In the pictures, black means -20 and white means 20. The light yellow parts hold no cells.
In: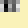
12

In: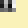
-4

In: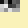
11

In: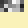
5

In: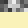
-7

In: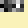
8
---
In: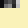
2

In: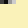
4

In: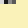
2

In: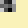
-20

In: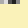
-7

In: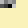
-19

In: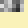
3
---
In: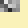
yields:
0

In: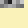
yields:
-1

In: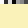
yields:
1

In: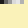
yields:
16

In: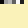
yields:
19

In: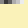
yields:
11

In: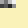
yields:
-14
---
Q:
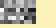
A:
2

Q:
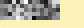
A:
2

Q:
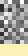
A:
-3

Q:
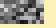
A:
-11

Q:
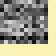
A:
-13

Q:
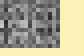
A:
-3

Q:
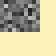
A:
-3
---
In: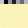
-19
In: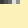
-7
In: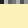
9
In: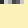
13
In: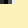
-19
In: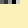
-12
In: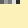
5
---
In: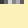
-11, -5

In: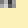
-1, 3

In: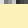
15, -7

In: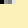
-20, 16

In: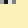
6, 0

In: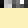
-17, -13
